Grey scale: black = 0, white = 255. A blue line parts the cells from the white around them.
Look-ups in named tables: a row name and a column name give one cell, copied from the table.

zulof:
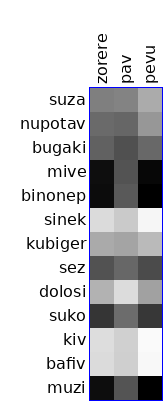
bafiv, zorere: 219
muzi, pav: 84
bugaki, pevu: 104
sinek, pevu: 246
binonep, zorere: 12
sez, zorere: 82
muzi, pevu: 0
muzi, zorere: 13
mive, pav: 83
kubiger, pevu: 186
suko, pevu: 55
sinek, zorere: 219
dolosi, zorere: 178
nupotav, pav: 102

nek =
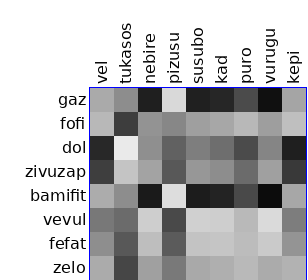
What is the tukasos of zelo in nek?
70
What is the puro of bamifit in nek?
73
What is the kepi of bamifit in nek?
167
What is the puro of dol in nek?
75
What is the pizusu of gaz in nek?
217
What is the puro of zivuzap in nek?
107
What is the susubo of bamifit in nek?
28
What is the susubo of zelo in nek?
169
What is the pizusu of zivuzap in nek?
88
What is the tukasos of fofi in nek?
61
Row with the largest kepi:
fofi

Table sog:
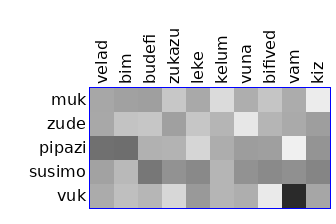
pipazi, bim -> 110
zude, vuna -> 231
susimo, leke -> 137
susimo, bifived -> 138
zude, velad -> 168
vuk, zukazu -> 215
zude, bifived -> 181
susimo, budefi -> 119
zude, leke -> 198
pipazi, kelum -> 173
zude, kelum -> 181
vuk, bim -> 191
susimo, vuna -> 146
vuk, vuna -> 174

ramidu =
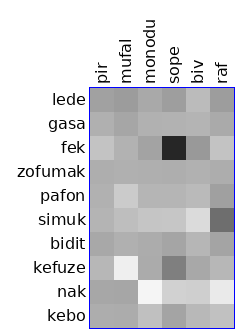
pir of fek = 195
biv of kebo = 184
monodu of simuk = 197
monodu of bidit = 172
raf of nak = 234
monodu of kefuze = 171
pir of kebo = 173
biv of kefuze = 168
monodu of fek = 163
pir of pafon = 177
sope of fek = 38
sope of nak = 209
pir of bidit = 168
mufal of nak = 166

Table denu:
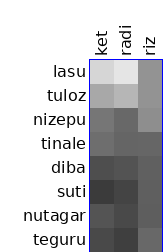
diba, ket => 78
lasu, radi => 229
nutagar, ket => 84
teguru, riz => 104
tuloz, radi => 182
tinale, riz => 102
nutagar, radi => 73
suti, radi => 68
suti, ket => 59

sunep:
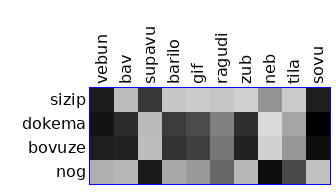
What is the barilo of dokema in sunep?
60
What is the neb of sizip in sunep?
147
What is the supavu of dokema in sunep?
185
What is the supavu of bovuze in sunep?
189
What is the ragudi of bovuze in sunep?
119
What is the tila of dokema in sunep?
165
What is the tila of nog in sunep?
72

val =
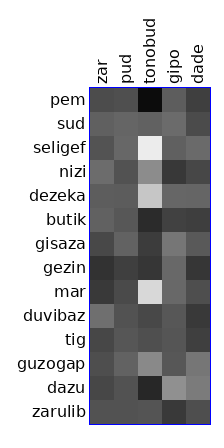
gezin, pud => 63
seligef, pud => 103
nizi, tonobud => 140
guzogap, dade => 118
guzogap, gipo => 87
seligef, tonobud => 236
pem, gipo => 93
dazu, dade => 123
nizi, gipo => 56
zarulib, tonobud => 84
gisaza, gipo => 118
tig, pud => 86
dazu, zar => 71
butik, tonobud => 43
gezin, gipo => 104
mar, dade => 78
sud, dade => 75
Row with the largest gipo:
dazu

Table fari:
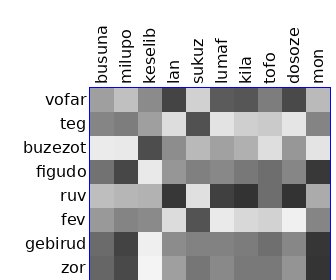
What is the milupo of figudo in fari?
71
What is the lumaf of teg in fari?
227
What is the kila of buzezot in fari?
176
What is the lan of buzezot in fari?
141
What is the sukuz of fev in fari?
83
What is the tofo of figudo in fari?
110
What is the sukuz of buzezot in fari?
185
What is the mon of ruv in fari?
171
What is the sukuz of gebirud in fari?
130
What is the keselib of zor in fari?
244
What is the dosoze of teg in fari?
229
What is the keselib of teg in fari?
159
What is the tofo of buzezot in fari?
222
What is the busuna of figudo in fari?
114
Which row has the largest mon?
buzezot

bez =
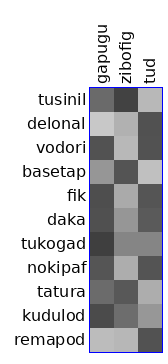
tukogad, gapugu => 63
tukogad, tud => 133
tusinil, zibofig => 66
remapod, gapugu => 188
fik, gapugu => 78
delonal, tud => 81

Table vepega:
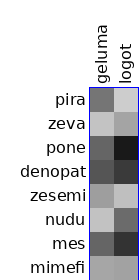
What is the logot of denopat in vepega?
58
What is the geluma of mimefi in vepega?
166
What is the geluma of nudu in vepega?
194
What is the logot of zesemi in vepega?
191
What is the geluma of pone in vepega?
101
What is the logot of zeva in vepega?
164
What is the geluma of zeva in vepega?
195
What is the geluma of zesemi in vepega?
158
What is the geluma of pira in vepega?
117
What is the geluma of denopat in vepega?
85

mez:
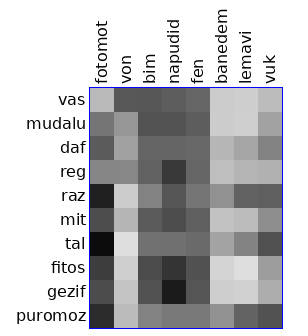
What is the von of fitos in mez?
207
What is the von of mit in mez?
181
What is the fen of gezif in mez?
85
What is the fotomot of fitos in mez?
61
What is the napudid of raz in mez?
86
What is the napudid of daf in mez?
101
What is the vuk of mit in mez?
142
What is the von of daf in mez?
161
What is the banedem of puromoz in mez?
146
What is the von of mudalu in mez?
150
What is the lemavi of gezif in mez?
209

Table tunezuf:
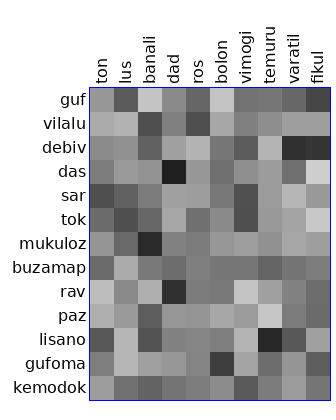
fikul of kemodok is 117
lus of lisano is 182
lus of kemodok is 113
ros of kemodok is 125
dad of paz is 150
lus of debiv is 144
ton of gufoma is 126
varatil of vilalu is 158
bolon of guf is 195
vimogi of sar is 80
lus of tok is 79
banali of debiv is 97
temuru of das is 156
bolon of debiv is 119
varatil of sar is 182
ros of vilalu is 78
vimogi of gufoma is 164
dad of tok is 166
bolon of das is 111

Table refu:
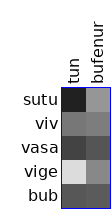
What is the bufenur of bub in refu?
91
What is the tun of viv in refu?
119
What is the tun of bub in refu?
87
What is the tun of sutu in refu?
33
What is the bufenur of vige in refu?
136
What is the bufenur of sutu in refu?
150
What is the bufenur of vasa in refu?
85
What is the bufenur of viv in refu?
125
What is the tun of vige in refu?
220
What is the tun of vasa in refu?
67
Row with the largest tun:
vige

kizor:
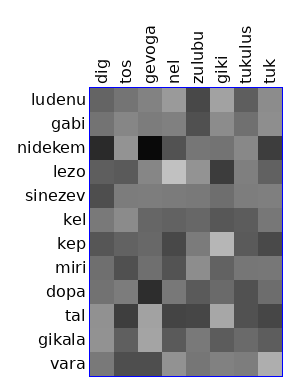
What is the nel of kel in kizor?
98
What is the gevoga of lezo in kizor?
134
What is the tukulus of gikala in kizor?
106
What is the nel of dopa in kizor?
120
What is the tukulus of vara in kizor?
125
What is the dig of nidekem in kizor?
42
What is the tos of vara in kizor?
78
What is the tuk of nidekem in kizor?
61
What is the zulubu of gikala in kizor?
121
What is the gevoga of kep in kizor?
104
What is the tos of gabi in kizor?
134
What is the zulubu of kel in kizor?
103
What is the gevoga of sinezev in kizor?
125

